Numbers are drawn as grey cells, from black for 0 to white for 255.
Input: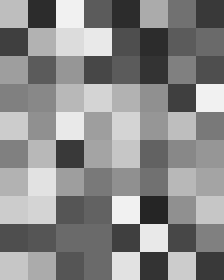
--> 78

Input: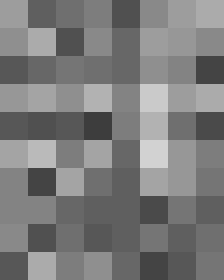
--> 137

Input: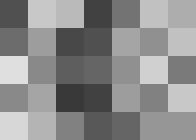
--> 137

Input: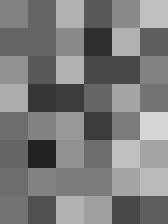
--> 109

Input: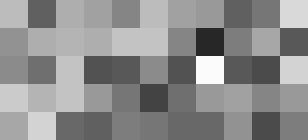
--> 203

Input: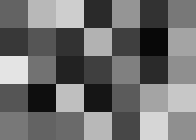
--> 85

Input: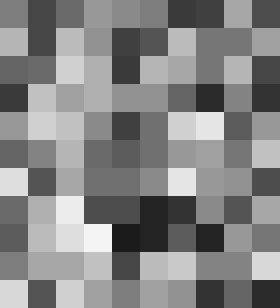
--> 125

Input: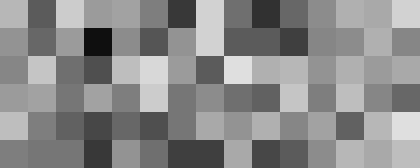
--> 190

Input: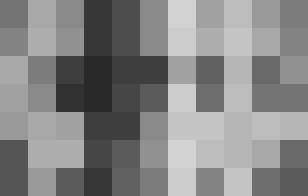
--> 85
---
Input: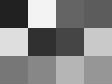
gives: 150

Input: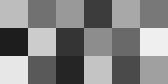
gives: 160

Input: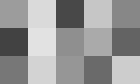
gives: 205

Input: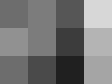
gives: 165

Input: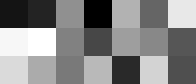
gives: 79

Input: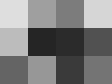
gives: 116
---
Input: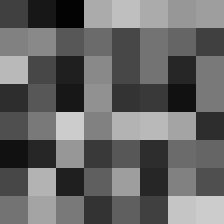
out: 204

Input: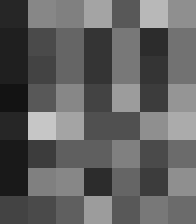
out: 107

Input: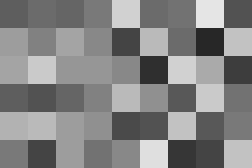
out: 194

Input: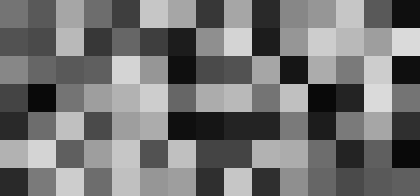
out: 95

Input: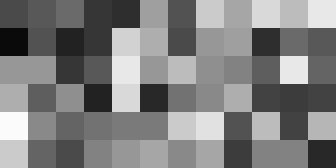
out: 40

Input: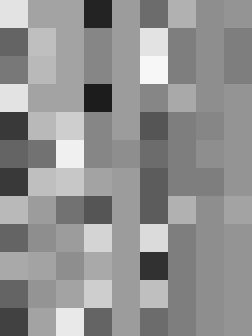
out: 148
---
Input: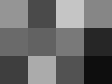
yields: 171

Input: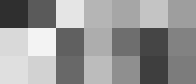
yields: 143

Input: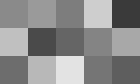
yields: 227

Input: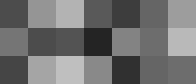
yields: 48

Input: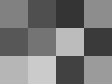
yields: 203

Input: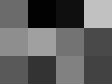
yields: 51

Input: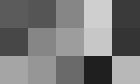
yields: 106

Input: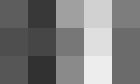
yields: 138
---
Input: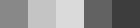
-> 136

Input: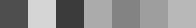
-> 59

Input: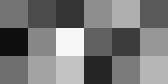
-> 163

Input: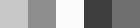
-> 199

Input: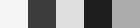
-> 245

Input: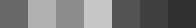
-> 141

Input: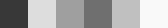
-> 221

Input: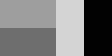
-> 2
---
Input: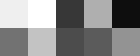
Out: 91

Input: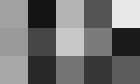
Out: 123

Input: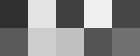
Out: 84

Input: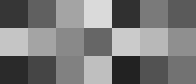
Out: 184

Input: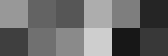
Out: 23

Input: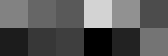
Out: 34

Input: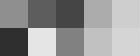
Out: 193

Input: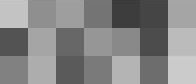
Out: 76
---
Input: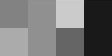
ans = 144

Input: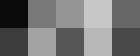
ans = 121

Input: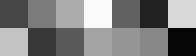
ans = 123

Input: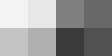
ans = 231

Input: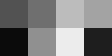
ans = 111

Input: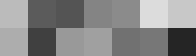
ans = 91

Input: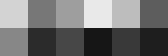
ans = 119

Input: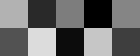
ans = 41

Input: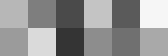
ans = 126

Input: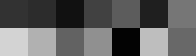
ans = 44
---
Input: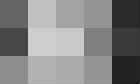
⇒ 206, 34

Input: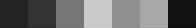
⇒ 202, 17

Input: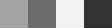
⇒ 243, 50

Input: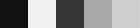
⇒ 240, 18

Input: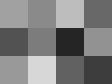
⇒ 215, 37

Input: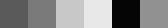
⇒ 232, 5

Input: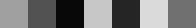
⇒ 218, 8
